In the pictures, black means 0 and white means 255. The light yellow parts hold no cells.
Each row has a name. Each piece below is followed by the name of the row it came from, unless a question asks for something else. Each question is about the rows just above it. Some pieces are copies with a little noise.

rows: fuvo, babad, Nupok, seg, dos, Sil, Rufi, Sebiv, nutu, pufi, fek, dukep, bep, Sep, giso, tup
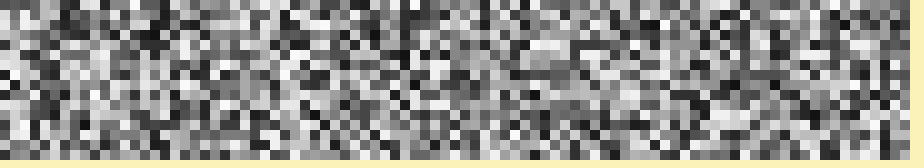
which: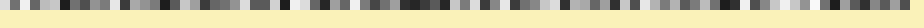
babad
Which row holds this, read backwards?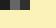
pufi
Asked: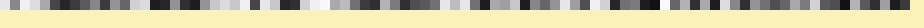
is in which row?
Nupok
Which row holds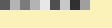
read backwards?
babad

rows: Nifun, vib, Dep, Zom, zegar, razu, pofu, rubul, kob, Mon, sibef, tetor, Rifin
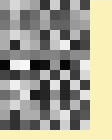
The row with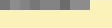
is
razu
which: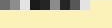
Mon
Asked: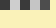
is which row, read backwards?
rubul
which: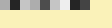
zegar
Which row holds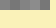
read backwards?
razu

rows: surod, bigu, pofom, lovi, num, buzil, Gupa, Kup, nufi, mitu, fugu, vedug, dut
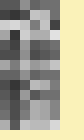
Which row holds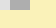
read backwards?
lovi
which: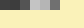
bigu

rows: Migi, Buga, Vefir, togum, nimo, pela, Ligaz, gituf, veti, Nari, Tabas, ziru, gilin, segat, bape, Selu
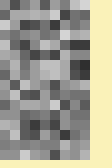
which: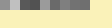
Nari
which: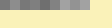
bape
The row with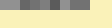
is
ziru
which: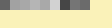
Buga
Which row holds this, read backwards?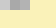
Buga
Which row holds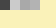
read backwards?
Buga

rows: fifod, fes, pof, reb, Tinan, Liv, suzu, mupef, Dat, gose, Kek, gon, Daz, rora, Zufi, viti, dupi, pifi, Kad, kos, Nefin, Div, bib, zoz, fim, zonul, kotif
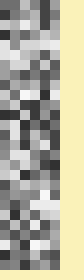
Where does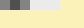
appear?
Nefin
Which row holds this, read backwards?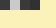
gon
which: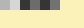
Daz

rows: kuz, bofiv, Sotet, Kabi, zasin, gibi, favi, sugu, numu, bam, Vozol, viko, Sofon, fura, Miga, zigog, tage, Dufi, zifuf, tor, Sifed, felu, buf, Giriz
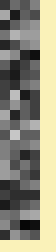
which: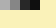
gibi
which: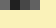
favi
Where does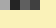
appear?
viko
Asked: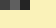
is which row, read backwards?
viko
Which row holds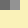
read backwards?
Giriz
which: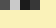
bam
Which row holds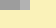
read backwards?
Kabi

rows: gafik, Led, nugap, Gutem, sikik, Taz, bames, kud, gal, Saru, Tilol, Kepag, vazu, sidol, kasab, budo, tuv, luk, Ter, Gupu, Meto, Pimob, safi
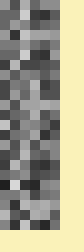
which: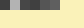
bames
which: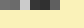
Led
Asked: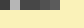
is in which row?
bames
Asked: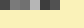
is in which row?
gal

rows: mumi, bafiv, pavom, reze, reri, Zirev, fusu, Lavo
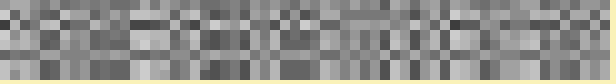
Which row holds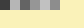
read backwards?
pavom
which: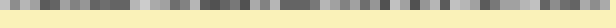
Lavo
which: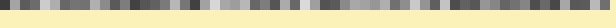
pavom

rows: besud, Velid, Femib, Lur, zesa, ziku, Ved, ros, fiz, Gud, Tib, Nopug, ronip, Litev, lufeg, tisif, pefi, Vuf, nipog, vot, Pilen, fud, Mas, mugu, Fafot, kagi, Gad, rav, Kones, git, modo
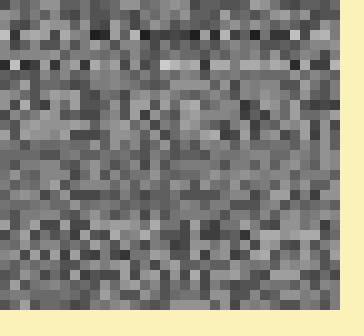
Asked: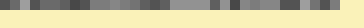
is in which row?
fiz
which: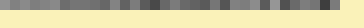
ziku
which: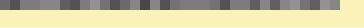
pefi
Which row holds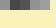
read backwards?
Fafot
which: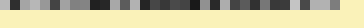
Lur
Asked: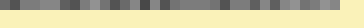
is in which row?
fud
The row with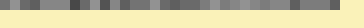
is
Vuf

